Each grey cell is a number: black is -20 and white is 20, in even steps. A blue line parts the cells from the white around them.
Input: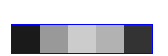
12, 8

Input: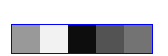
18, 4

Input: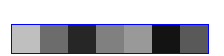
10, 4

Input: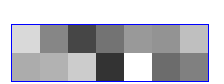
20, 14

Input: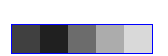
14, 7

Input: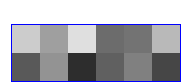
15, 12

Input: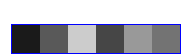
12, 4

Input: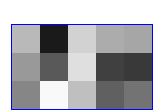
19, 15

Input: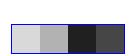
14, 8
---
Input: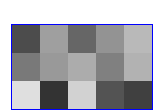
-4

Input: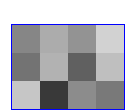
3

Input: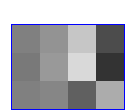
11

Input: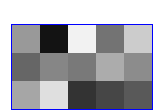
18

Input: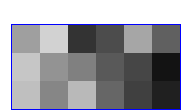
-12

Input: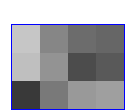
-3

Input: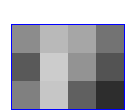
6

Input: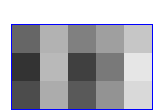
0

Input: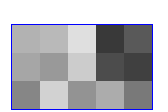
15

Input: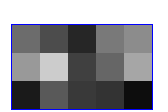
-14
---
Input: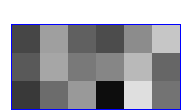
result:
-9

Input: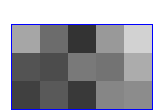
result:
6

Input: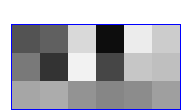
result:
-7

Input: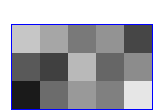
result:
11

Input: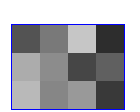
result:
-7

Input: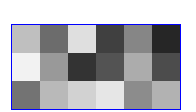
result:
10

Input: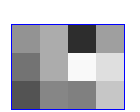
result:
3

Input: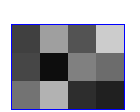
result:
-10

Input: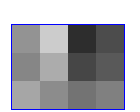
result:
3
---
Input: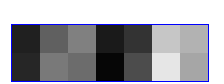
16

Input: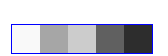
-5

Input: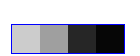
-14

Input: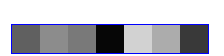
7

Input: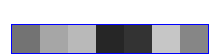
11

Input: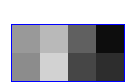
-9

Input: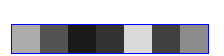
-10

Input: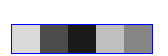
10

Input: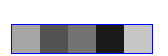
-16

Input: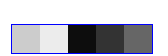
-12
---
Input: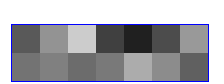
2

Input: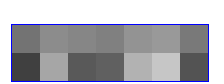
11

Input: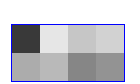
1

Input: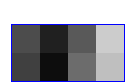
-3

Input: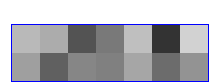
-3

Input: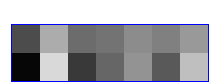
-6
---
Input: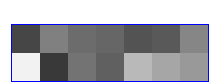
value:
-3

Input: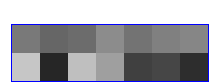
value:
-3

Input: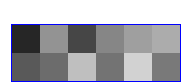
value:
-9

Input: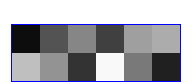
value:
1

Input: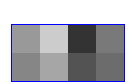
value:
-12

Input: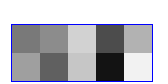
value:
13

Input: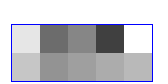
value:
1

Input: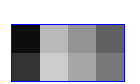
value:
3
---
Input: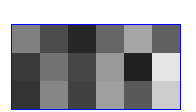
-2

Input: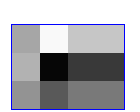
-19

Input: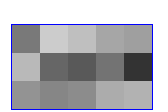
-4

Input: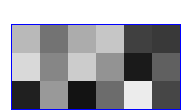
1

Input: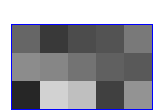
1

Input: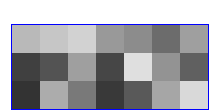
-7
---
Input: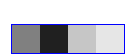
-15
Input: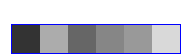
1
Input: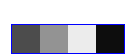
3
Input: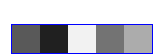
18
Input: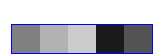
12
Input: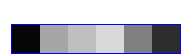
14
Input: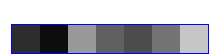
-8
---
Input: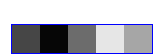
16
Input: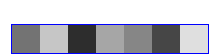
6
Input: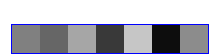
-11
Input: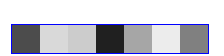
-15
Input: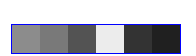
17
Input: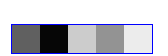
3
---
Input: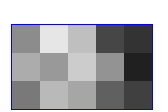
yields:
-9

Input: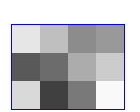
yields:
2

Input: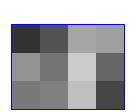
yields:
6

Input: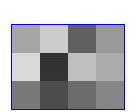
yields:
-5

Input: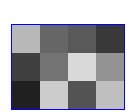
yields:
-6

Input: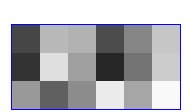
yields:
1
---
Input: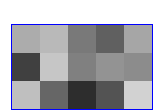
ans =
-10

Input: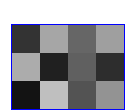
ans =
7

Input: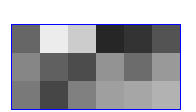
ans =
1

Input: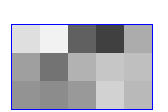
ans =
5

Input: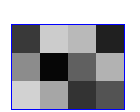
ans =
2

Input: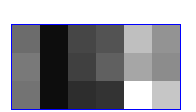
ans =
-1
